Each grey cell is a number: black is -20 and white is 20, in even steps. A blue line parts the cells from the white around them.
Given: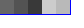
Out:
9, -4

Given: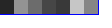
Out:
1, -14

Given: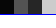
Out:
12, -19

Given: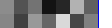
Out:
-5, 1

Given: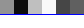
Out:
-5, 3

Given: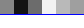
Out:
5, 1
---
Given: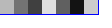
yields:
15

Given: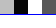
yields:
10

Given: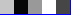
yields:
-19

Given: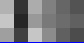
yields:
11

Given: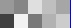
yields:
18

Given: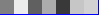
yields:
7

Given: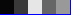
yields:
-11

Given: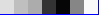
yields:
-12

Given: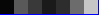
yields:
-16
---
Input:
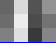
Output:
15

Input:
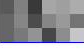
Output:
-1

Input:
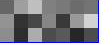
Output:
-13

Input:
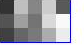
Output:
-4

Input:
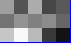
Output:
19

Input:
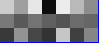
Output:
3
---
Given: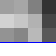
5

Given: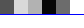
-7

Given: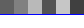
-5

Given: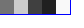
-2

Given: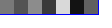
-1

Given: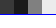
-11

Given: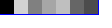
-20
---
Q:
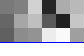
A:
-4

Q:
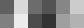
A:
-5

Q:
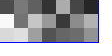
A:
19

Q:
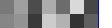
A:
-1

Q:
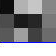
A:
-8

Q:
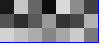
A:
-7

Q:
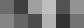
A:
-3
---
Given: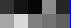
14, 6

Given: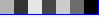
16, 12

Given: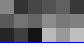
10, 9

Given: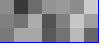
12, 11

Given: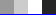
20, 12

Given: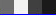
18, -3

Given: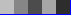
10, 6

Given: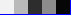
18, 9
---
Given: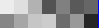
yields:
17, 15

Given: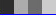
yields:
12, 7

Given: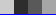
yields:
12, 6

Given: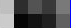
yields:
12, 10

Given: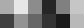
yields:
16, 11

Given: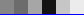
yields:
17, 11

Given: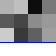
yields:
12, 10

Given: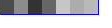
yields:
11, 9
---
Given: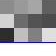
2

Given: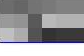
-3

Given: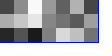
-9

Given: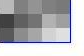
9

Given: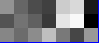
3

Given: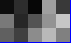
-18

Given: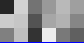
-14
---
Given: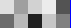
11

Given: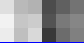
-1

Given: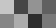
-13

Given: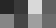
5

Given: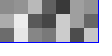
5

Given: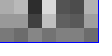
-6

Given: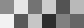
0

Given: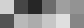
15
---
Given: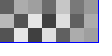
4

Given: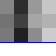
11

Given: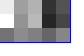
-7

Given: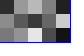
-15

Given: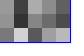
-5

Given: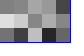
-9

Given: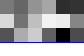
-12
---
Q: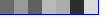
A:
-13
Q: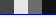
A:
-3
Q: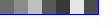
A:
16
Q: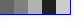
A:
-15
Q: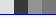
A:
3
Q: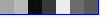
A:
-3
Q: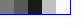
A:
10
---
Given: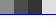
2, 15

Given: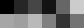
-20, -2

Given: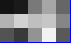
-17, -6

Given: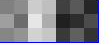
0, -12

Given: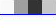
19, 11

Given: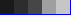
-16, 11

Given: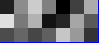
-15, -12

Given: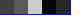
-10, -14

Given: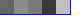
-4, 10

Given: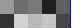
4, -9
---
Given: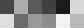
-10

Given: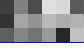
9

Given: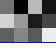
4

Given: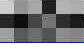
-2

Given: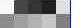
-12

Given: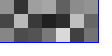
-13
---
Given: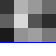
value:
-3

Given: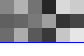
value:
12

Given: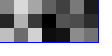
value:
-16

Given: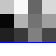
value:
14

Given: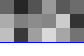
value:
-3

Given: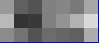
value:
6

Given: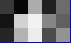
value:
-3
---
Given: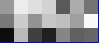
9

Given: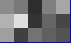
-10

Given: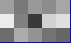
7

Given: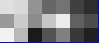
9

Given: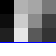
16

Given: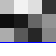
-6

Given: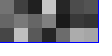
10
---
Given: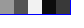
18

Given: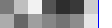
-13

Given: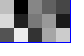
1

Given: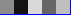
14

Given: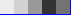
4

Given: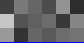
-8

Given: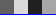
14
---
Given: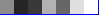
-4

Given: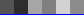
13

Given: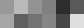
-13

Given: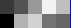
10

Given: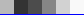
13

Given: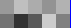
8

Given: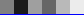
9
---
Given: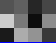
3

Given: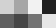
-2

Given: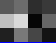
-9

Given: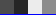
17

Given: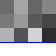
13

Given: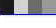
-3
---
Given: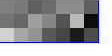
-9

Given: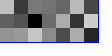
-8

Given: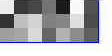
8

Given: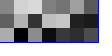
-11

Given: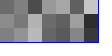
-6

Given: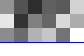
11

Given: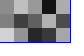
-14

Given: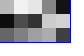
5

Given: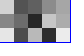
9
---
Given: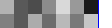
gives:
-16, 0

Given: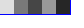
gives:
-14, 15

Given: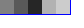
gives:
12, 0

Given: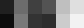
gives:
15, -18

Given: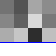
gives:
2, 7

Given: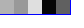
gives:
-5, 8

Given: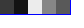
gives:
-6, -11

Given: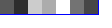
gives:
-9, -6

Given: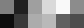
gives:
2, -18
